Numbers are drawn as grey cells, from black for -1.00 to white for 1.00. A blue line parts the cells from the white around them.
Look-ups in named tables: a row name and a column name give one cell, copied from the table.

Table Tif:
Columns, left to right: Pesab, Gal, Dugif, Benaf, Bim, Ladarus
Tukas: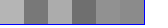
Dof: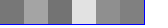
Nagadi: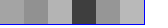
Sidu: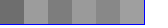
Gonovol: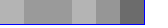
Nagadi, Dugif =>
0.41
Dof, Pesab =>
-0.07
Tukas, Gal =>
-0.06
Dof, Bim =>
0.12
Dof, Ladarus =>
0.00
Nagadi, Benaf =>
-0.51
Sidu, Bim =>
0.07
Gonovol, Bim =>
0.18
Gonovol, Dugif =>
0.21
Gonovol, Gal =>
0.21
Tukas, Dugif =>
0.35
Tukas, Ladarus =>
0.09
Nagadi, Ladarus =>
0.45
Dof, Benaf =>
0.77
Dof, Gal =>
0.29
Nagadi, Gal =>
0.14
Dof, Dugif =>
-0.10

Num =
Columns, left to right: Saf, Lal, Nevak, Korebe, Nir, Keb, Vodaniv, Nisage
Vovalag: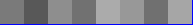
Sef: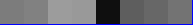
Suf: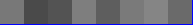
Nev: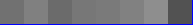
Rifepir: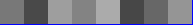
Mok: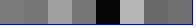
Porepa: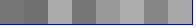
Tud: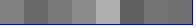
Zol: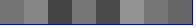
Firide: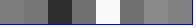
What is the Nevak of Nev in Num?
-0.16
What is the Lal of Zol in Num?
0.05
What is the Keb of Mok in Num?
0.42
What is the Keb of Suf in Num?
-0.04
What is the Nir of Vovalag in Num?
0.34
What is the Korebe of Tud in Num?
0.08
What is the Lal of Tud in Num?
-0.17

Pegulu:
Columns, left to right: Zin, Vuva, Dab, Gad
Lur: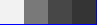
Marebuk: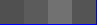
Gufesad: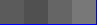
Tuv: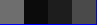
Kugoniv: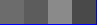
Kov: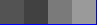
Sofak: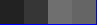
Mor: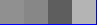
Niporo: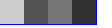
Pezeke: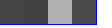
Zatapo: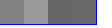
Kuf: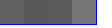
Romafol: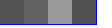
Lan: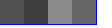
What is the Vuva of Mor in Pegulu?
0.06
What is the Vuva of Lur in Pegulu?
-0.05
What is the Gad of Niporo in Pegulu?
-0.61
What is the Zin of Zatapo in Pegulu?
0.01
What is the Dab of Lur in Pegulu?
-0.44
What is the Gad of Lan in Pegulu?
-0.21
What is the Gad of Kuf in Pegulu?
-0.08
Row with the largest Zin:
Lur

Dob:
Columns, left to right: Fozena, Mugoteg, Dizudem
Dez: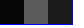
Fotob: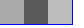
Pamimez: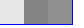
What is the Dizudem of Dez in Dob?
-0.79
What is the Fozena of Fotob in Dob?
0.33
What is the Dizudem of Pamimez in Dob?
0.12
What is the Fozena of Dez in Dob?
-0.96
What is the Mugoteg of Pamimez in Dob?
0.03
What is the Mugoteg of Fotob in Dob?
-0.30
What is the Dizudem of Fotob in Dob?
0.48
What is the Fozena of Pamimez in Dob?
0.81
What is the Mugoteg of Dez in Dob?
-0.29

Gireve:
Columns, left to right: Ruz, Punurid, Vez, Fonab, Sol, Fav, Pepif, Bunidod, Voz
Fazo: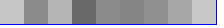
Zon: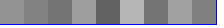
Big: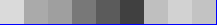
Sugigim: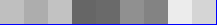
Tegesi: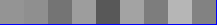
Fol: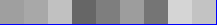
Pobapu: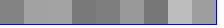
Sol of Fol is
-0.01
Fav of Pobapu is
0.20
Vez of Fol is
0.51
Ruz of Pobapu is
0.02
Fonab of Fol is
-0.20
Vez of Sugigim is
0.52
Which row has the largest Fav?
Zon

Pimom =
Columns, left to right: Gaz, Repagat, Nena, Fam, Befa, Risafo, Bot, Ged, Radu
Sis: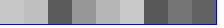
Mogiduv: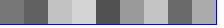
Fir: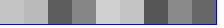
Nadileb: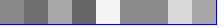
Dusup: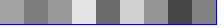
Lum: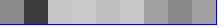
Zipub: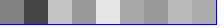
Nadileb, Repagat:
-0.14
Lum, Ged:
0.07
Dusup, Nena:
0.19
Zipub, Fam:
0.19
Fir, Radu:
-0.19
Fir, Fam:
0.05
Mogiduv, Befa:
-0.37
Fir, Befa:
0.63
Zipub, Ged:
0.46
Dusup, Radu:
0.01
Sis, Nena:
-0.29
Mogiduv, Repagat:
-0.24
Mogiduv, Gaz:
-0.07
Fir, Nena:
-0.27
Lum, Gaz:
0.08
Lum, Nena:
0.55
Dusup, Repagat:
-0.03

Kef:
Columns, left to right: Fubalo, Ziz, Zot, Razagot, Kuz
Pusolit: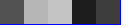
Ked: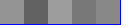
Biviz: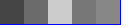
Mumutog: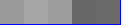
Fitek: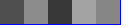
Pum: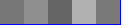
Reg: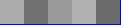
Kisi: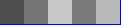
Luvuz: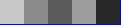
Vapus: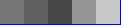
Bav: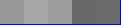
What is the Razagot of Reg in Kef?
0.39
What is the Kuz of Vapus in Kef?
0.57
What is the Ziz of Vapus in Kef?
-0.25
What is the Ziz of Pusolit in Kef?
0.43
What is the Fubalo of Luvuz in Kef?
0.56
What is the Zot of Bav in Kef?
0.23
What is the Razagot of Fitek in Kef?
0.28
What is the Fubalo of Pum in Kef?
-0.07
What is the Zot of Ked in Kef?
0.23
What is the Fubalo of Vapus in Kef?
-0.07
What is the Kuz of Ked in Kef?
0.07
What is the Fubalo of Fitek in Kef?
-0.38
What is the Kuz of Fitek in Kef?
0.05
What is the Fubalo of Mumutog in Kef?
0.21
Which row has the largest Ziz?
Pusolit

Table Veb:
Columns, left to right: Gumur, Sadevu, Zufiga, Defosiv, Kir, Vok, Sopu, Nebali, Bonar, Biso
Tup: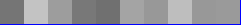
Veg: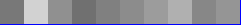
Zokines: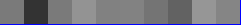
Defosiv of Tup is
-0.06
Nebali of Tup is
0.49
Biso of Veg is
0.17
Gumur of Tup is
-0.08
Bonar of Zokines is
0.18
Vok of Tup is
0.29

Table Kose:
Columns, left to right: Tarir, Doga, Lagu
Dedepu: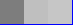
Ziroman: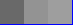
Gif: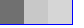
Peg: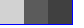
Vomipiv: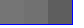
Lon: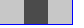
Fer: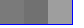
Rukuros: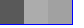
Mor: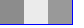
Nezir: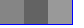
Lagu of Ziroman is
0.24
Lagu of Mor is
0.20
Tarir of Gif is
-0.12
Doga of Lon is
-0.41
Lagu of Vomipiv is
-0.26
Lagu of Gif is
0.68
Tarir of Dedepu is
-0.02
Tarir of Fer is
-0.04
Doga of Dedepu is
0.50
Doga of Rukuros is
0.35
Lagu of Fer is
0.24
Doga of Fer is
-0.11
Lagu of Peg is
-0.50
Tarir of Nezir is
0.04
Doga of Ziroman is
0.15
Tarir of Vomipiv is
-0.08
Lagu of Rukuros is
0.26
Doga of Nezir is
-0.22
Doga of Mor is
0.84

